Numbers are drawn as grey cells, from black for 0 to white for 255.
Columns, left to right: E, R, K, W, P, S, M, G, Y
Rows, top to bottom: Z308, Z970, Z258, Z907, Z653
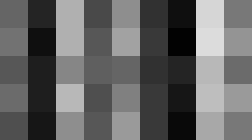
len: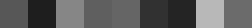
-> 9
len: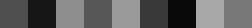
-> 9
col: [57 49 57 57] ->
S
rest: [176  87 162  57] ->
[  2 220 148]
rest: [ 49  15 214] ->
[120]
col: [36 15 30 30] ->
R

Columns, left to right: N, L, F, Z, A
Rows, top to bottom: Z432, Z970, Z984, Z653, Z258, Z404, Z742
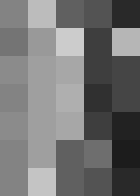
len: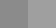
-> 2
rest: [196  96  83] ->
[41]

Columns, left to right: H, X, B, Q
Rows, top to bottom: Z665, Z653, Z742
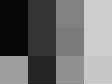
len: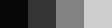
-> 4
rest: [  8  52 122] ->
[205]
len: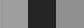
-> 3
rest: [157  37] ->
[144 198]
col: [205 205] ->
Q

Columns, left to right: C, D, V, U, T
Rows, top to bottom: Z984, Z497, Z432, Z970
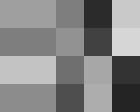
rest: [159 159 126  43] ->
[201]
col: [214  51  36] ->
T
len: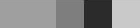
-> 5
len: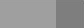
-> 3

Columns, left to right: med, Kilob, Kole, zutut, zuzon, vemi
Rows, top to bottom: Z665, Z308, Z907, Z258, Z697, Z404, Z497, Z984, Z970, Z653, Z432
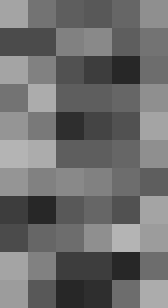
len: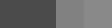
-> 4
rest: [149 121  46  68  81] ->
[164]
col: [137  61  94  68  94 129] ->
zutut

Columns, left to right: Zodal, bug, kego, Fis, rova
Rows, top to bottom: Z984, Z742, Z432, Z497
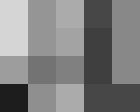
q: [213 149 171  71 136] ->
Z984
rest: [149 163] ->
[ 63 136]
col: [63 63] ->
Fis
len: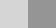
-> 2
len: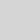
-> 1
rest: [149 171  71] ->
[136]
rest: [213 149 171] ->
[ 71 136]

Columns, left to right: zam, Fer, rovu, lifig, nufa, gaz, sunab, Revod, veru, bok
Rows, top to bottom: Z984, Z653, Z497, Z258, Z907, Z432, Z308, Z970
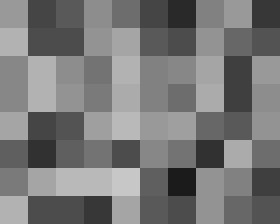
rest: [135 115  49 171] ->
[109]
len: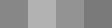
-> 4

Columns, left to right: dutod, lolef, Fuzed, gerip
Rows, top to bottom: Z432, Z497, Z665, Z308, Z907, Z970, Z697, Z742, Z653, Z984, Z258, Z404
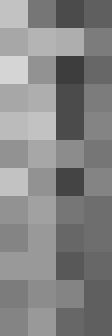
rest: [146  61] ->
[103]
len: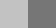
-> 2
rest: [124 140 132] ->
[95]

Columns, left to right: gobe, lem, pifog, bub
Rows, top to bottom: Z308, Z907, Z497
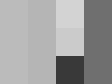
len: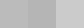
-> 3
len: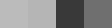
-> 4
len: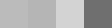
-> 4
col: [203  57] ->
pifog
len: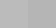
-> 2
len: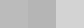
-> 3

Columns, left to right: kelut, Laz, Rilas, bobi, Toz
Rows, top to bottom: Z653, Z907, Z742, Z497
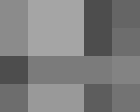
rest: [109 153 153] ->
[ 93 115]
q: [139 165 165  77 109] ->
Z907
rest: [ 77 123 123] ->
[123 131]
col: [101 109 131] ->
Toz

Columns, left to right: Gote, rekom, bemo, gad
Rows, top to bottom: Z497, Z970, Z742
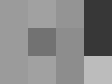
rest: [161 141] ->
[188]
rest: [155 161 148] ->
[55]
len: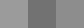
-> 3

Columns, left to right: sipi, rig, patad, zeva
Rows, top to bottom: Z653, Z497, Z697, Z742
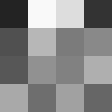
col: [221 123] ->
patad
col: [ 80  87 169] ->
sipi
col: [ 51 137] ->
zeva
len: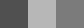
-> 3

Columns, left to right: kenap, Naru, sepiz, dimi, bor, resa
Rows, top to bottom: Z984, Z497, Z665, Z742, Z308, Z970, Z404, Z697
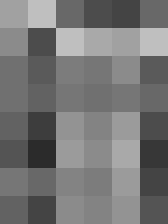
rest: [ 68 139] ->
[131 147  84]
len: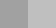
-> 2
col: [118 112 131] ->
dimi
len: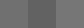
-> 3

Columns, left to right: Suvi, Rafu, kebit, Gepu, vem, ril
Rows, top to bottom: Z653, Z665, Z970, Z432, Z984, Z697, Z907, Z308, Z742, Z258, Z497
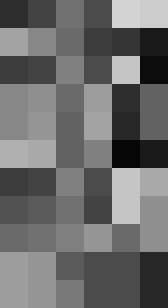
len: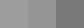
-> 3
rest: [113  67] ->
[197 143]
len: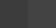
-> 2
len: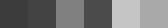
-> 6
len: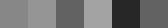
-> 6

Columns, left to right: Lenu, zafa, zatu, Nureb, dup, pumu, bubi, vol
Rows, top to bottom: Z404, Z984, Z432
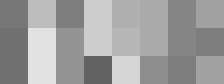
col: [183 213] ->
dup
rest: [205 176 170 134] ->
[162]
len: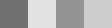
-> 4
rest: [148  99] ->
[213 142 126 162]
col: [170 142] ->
pumu

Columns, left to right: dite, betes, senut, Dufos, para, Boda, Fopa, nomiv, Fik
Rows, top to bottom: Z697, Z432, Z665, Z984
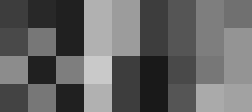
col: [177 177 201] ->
Dufos
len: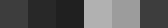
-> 6
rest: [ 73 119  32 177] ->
[156  61  85 126 148]
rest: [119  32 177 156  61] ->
[ 85 126 148]
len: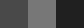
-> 3
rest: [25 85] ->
[170 162]
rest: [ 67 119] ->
[ 32 177  61  25  85 170 162]

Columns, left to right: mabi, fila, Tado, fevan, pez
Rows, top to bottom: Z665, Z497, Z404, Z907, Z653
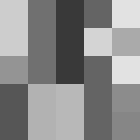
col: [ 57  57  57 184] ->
Tado
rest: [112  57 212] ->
[170]
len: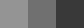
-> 3
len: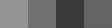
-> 4
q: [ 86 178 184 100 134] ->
Z653

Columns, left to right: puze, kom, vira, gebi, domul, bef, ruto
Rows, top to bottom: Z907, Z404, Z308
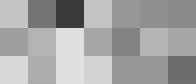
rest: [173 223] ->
[210 151 151 109]
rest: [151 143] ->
[137]
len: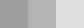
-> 3
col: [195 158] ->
puze

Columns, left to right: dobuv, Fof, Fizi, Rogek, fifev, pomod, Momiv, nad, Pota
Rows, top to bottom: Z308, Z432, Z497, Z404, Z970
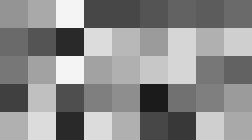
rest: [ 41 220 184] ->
[155 214 176 207]
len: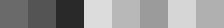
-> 8
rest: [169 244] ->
[ 71  71  84  98  92 106]

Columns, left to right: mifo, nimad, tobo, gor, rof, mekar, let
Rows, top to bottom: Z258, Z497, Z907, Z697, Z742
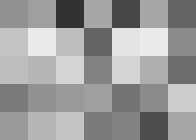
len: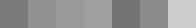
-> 7
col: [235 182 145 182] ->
nimad
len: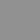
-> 1
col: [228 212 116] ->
rof

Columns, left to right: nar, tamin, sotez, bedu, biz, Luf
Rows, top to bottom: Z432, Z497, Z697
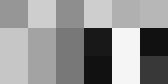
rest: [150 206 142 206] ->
[176 183]
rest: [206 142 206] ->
[176 183]
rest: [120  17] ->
[245  56]
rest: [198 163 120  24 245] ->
[17]

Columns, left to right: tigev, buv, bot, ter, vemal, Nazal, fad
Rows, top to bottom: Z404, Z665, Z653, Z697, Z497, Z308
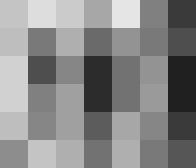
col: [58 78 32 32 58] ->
fad
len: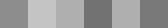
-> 6
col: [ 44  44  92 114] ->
ter
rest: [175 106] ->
[147 121  78]
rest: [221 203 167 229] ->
[128  58]
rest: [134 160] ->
[ 92 167 134  58]

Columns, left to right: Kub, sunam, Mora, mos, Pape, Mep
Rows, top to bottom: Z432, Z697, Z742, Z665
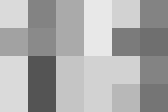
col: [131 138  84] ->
sunam
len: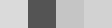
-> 4
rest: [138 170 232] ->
[123 111]

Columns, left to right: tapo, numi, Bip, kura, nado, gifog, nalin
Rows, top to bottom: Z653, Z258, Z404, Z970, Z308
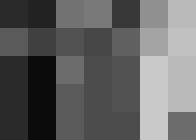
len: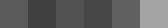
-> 6
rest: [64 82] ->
[ 70  96 164 193]

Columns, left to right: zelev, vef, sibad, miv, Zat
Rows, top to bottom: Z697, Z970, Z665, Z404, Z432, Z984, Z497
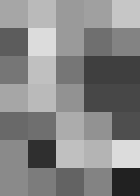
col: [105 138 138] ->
zelev
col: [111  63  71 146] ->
miv
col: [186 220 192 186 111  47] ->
vef
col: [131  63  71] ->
Zat

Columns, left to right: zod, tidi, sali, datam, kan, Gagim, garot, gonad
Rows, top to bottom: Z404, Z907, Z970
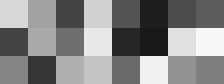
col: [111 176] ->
sali
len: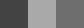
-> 3

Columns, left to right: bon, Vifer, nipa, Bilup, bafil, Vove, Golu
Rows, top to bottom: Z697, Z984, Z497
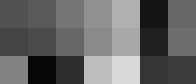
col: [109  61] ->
Golu
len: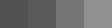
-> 4

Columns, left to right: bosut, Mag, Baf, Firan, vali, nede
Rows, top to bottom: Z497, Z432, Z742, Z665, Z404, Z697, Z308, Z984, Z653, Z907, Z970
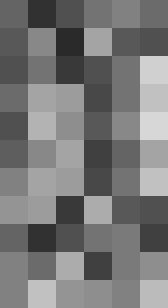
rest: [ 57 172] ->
[88 80]
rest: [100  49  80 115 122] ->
[64]
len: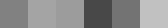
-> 6
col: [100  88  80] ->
bosut

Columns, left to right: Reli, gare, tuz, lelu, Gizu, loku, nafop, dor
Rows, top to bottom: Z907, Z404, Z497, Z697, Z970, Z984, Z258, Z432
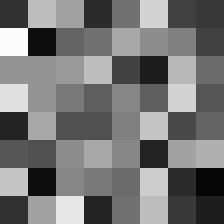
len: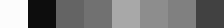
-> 8
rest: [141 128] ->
[65]
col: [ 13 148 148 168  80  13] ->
gare
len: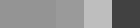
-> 5
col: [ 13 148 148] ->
gare
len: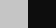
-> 2
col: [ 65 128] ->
nafop

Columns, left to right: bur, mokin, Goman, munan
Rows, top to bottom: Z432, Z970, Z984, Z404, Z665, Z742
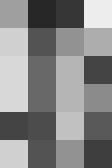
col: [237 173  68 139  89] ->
munan
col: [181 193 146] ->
Goman
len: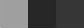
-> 3

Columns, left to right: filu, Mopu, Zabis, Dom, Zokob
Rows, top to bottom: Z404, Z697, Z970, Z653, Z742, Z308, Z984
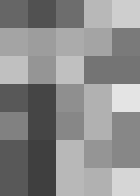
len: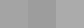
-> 3
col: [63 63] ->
Mopu
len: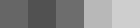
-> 5
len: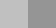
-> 2
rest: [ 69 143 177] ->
[228]

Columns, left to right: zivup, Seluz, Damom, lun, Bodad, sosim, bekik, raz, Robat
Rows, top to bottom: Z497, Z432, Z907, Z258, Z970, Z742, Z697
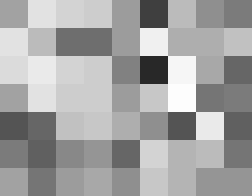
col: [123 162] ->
zivup
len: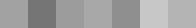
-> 7
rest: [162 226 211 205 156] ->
[ 63 187 143 123]
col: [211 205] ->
Damom
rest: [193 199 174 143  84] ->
[234  96]

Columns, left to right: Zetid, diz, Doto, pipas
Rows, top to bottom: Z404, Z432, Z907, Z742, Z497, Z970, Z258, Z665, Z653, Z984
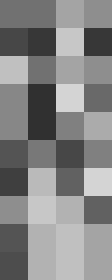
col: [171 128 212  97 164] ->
pipas
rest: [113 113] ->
[164 142]
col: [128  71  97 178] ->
Doto
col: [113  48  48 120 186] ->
diz
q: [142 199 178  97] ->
Z665
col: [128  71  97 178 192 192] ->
Doto

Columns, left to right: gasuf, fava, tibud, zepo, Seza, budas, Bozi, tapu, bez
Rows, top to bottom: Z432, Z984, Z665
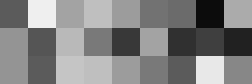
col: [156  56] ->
Seza
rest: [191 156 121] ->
[ 91 232 135]
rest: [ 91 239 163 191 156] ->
[114 107  12 171]
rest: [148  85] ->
[185 121  56 163  48  63  33]

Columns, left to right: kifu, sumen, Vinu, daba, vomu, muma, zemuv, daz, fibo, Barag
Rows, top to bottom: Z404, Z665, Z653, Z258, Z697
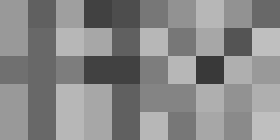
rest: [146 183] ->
[146 104]
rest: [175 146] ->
[175]
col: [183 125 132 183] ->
muma
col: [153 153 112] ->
kifu

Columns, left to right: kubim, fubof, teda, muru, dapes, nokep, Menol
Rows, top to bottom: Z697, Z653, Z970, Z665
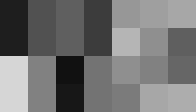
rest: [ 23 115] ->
[123 167 173]
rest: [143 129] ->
[102]
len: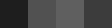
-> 4
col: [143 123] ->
dapes
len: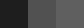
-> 3

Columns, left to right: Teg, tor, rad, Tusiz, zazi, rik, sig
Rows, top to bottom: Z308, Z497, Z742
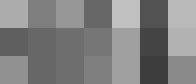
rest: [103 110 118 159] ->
[ 68 178]
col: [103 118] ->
Tusiz
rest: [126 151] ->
[103 192  82 186]
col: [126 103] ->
tor

